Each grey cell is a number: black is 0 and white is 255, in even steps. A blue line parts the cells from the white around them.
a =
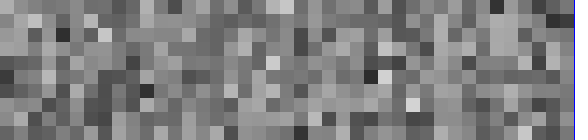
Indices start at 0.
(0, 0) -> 174
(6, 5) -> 171
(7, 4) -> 99
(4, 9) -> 68
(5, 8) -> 83
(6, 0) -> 78
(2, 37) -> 94
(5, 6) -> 142
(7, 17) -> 159
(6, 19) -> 180
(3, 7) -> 147
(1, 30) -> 114
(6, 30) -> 121
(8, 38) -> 160
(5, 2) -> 131
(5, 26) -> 45
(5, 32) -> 125
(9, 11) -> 168
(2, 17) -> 167
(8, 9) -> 130
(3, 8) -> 124
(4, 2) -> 103
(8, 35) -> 129
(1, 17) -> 107
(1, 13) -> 140
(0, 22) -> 149
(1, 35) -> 173
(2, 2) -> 92
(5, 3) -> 183
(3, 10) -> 122
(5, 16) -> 146
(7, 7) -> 79
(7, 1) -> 132
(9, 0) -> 100
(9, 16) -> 79
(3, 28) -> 161
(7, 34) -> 79
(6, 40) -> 121
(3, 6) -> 146

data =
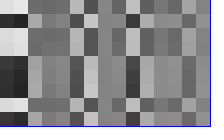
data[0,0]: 224
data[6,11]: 139
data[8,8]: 134
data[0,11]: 118
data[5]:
[49, 39, 166, 127, 133, 80, 193, 131, 137, 63, 171, 140, 143, 104, 143]
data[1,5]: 78
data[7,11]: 119
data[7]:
[218, 225, 109, 110, 112, 181, 84, 133, 104, 189, 97, 119, 106, 162, 130]
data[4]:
[57, 48, 161, 130, 135, 85, 186, 131, 139, 71, 167, 139, 144, 107, 140]
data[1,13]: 104
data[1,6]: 198
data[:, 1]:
[232, 37, 226, 222, 48, 39, 36, 225, 44]
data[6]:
[47, 36, 170, 121, 130, 78, 199, 132, 133, 58, 174, 139, 141, 104, 145]
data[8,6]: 193
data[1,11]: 139
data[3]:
[215, 222, 108, 113, 114, 179, 84, 133, 107, 188, 98, 120, 108, 160, 129]
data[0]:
[224, 232, 108, 106, 109, 184, 82, 134, 100, 192, 95, 118, 103, 164, 131]
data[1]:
[47, 37, 169, 122, 130, 78, 198, 132, 134, 59, 173, 139, 142, 104, 145]

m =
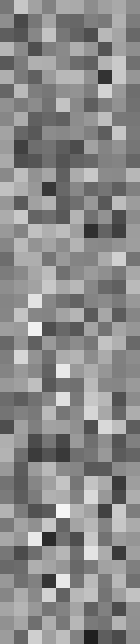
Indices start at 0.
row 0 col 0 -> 119
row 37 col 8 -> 199
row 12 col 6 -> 200
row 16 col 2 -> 193
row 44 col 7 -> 116
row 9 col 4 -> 136
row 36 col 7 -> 65
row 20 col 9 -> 186
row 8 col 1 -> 173
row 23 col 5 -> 87
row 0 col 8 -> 169
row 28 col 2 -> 113
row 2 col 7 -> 184
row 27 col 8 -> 134
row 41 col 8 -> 184
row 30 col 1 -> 161
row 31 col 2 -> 75
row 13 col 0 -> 193
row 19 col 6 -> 155
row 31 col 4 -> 72
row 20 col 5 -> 184
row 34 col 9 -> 158
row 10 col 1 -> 64
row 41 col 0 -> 152
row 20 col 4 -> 168
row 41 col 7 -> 121
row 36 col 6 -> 161
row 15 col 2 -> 100
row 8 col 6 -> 152
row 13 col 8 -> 95
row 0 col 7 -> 160
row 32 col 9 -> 101
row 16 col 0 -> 153
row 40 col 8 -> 166
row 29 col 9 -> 173
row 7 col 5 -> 137
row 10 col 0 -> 156
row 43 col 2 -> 152
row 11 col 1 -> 79

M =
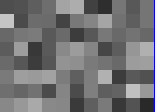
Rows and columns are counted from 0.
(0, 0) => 78
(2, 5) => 60
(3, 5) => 156
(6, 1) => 102
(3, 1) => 157
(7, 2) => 169
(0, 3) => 110
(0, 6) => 65
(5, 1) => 158
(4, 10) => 159
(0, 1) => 81
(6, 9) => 192
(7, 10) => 41
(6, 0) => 111
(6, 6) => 127
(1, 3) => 107
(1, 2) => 108
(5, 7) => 177
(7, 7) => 122
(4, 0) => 106
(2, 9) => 115
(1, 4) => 67
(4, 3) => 86
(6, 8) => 99
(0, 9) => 88

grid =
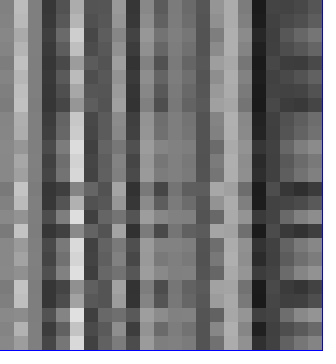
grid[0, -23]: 129
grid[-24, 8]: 149
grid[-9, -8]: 165
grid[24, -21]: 127
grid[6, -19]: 79
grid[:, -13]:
[136, 141, 151, 144, 130, 142, 135, 128, 147, 149, 156, 151, 154, 121, 139, 157, 123, 155, 153, 157, 125, 132, 158, 147, 155]
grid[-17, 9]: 63
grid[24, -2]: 118
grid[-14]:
[136, 167, 128, 65, 110, 210, 69, 94, 131, 69, 151, 118, 128, 120, 82, 123, 175, 141, 42, 64, 89, 107, 121]
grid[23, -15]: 142
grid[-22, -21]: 127
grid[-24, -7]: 172
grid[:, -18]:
[172, 181, 206, 191, 156, 187, 167, 150, 199, 203, 220, 210, 215, 132, 177, 222, 138, 218, 212, 223, 144, 162, 224, 195, 217]
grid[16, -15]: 163
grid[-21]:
[125, 192, 126, 54, 73, 156, 91, 83, 159, 51, 130, 81, 122, 101, 87, 158, 168, 118, 26, 71, 61, 60, 73]
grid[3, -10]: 112
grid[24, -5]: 48
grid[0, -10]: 106
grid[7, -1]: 69
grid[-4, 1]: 191
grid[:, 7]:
[85, 87, 93, 88, 83, 88, 85, 83, 91, 91, 100, 94, 96, 82, 87, 101, 83, 99, 95, 103, 84, 84, 104, 90, 97]
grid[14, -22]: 187
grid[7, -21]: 125
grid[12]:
[136, 160, 127, 69, 115, 215, 67, 96, 128, 74, 154, 124, 128, 122, 83, 117, 174, 143, 46, 64, 94, 114, 128]
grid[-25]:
[129, 188, 127, 55, 82, 172, 84, 85, 153, 54, 136, 91, 123, 106, 86, 149, 172, 124, 27, 68, 67, 72, 85]
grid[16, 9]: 49
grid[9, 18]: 36
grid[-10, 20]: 105
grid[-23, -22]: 170
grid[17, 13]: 126
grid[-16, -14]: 65
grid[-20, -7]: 174
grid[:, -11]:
[123, 124, 127, 125, 122, 125, 122, 120, 126, 126, 129, 128, 128, 116, 123, 129, 117, 130, 127, 128, 118, 120, 129, 125, 128]
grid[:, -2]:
[72, 79, 103, 87, 60, 83, 68, 57, 94, 99, 126, 107, 114, 47, 75, 129, 50, 122, 111, 133, 53, 64, 137, 90, 118]

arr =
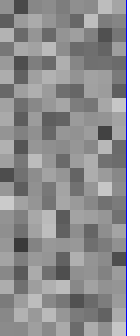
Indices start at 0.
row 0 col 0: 145
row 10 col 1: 85
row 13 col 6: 150
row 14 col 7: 113
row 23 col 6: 172
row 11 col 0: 160
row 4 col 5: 134
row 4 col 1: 78
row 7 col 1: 111
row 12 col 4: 149
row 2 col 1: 106
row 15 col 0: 147
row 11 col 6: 174
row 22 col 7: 98
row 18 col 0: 164
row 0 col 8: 165
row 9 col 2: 144
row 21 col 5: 81
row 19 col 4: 78
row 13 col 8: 141
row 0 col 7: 189
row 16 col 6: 101
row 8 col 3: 94
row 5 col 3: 178
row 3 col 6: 111
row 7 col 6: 118
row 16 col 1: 113
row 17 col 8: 145
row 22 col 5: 123
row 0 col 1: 73
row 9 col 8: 167
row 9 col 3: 103
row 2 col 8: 118
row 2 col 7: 80
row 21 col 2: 189
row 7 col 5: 125
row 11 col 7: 113

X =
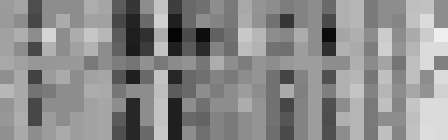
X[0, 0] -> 155
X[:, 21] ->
[131, 131, 172, 158, 157, 131, 128, 131, 131, 131]
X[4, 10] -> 145
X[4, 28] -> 116
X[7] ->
[148, 169, 71, 141, 141, 141, 162, 166, 141, 39, 141, 195, 31, 141, 112, 141, 141, 172, 148, 114, 70, 131, 157, 80, 141, 182, 121, 192, 133, 197, 219, 219]
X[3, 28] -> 147
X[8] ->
[151, 173, 71, 156, 141, 158, 162, 166, 91, 39, 141, 195, 31, 105, 99, 132, 122, 141, 148, 114, 86, 131, 157, 77, 176, 182, 121, 141, 141, 191, 219, 219]
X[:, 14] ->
[112, 141, 13, 42, 119, 112, 141, 112, 99, 112]
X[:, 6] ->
[173, 162, 198, 178, 121, 162, 172, 162, 162, 162]
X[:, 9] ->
[54, 35, 30, 28, 116, 31, 141, 39, 39, 39]
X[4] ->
[168, 160, 150, 151, 152, 153, 121, 141, 125, 116, 145, 121, 139, 146, 119, 173, 141, 125, 148, 141, 152, 157, 158, 141, 141, 175, 139, 164, 116, 191, 219, 128]
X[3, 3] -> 177
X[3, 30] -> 219
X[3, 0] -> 162
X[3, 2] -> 71
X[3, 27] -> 207
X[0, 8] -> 91
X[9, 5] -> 158
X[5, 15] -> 132
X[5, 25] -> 182
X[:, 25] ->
[182, 182, 175, 170, 175, 182, 196, 182, 182, 182]
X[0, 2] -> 77
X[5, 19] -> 114
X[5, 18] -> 148
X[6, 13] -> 105
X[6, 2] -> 115
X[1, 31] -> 141
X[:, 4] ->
[141, 171, 141, 141, 152, 170, 141, 141, 141, 170]
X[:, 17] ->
[168, 172, 200, 189, 125, 141, 156, 172, 141, 141]
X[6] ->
[183, 169, 115, 122, 141, 141, 172, 170, 119, 141, 141, 189, 92, 105, 141, 125, 141, 156, 141, 114, 171, 128, 157, 126, 176, 196, 131, 181, 141, 167, 146, 209]
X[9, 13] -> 141

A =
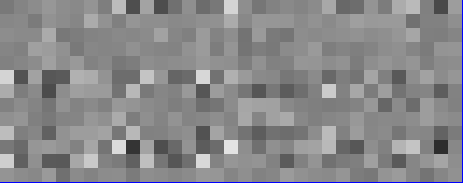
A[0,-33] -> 121
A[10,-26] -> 116
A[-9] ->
[129, 134, 140, 160, 142, 153, 130, 136, 120, 125, 142, 138, 141, 143, 152, 145, 143, 126, 145, 129, 130, 150, 149, 141, 146, 124, 142, 149, 142, 149, 127, 139, 141]
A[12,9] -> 123
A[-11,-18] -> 131
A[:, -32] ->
[132, 137, 138, 129, 134, 82, 125, 140, 149, 127, 106, 96, 140]
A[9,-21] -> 138
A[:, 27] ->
[124, 154, 143, 141, 149, 128, 158, 102, 137, 139, 129, 123, 148]
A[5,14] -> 215
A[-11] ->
[141, 138, 138, 171, 120, 125, 131, 133, 137, 135, 139, 162, 134, 128, 155, 131, 142, 115, 154, 122, 117, 141, 138, 141, 143, 146, 140, 143, 150, 166, 127, 126, 133]
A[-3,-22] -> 78
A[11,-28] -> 167
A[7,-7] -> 152
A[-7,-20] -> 153
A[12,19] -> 134
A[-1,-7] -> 120
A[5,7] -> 147
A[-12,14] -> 144
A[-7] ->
[172, 125, 138, 76, 141, 159, 155, 155, 115, 184, 121, 134, 130, 153, 86, 156, 139, 118, 86, 120, 92, 110, 129, 203, 130, 167, 124, 158, 115, 131, 133, 93, 130]
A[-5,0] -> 144
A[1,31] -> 129
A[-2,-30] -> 90
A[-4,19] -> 113
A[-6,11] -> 135
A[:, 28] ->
[172, 154, 150, 144, 142, 89, 115, 139, 136, 118, 180, 90, 155]
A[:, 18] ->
[118, 151, 154, 126, 145, 138, 86, 162, 133, 93, 112, 148, 130]
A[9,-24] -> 184
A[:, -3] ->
[128, 129, 127, 123, 127, 162, 133, 157, 157, 134, 129, 149, 116]
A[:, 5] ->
[137, 134, 125, 121, 153, 177, 159, 131, 133, 157, 130, 167, 139]
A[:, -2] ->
[73, 129, 126, 148, 139, 140, 93, 138, 143, 99, 45, 165, 134]
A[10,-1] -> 136
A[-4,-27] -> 157
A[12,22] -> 140
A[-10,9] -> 145
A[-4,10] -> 129
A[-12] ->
[135, 137, 123, 146, 140, 134, 171, 146, 128, 149, 142, 142, 137, 139, 144, 145, 171, 136, 151, 150, 149, 139, 146, 138, 146, 159, 153, 154, 154, 113, 129, 129, 143]
